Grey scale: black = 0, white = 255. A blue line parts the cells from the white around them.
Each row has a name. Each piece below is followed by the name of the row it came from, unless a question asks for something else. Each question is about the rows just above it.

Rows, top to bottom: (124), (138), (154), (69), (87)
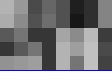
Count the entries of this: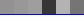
6
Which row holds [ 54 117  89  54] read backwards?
(69)
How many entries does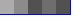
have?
5
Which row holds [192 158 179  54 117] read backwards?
(69)
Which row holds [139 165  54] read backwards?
(154)
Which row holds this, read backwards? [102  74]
(124)
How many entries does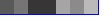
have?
7

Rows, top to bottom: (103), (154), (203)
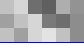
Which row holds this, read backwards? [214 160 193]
(203)
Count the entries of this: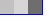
3
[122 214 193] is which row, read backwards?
(154)

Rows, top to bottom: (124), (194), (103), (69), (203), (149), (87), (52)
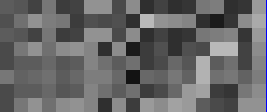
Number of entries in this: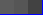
3
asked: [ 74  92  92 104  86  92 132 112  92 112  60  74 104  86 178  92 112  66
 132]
(203)
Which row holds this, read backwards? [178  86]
(203)
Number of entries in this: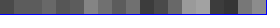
19
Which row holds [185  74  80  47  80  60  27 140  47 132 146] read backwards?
(69)
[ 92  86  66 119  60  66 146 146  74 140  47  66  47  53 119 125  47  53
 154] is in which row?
(124)
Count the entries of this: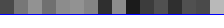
16

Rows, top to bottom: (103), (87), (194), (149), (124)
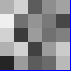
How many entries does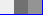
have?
3
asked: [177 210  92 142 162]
(103)
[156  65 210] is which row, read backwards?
(149)
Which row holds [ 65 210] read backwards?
(149)
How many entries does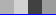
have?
4
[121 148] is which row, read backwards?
(87)

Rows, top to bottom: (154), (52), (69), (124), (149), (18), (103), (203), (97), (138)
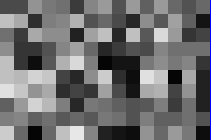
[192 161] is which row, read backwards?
(69)
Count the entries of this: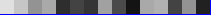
15
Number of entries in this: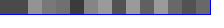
15
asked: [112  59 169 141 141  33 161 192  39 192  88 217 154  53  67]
(69)
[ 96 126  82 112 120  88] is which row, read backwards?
(97)
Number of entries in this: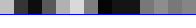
14

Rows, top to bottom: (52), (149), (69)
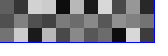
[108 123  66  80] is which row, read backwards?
(149)
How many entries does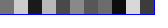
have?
11
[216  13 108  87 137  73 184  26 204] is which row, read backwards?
(69)
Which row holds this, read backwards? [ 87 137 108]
(149)
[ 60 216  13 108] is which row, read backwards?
(69)
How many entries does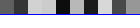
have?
10

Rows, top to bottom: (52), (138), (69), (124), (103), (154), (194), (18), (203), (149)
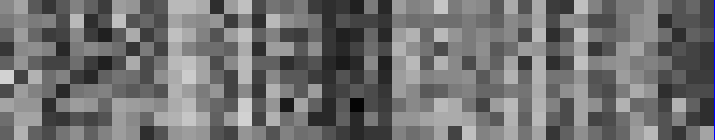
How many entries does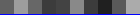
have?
10
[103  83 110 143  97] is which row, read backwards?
(149)
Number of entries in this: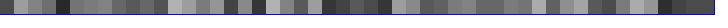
51
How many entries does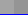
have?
2
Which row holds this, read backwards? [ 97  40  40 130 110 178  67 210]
(203)
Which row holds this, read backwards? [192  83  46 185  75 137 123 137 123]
(69)

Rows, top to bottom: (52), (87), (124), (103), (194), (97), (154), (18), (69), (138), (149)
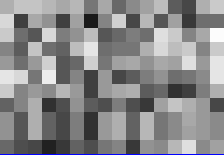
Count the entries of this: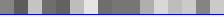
16
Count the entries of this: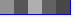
5
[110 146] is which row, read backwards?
(97)

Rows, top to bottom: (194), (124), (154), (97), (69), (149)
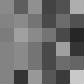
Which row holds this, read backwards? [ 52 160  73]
(97)
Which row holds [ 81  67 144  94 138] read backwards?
(194)
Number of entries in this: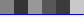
6
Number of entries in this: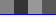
4
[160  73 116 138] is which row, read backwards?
(97)
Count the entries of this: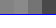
4
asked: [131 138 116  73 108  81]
(124)

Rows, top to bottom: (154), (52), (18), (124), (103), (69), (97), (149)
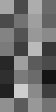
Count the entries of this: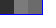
3
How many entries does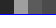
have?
4
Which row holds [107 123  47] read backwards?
(69)
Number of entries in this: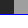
2

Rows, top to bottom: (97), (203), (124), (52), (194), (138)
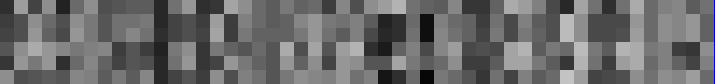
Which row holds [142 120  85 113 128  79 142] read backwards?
(138)
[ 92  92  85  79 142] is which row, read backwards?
(97)
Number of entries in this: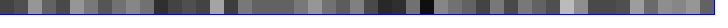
51
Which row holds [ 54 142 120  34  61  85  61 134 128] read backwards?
(52)
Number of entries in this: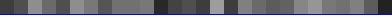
28

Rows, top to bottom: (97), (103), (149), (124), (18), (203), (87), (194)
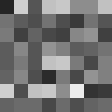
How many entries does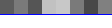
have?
8
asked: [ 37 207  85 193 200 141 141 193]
(97)
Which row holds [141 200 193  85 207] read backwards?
(97)
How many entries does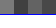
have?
4

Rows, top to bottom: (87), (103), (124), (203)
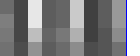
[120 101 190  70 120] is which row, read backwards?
(124)
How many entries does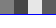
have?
4

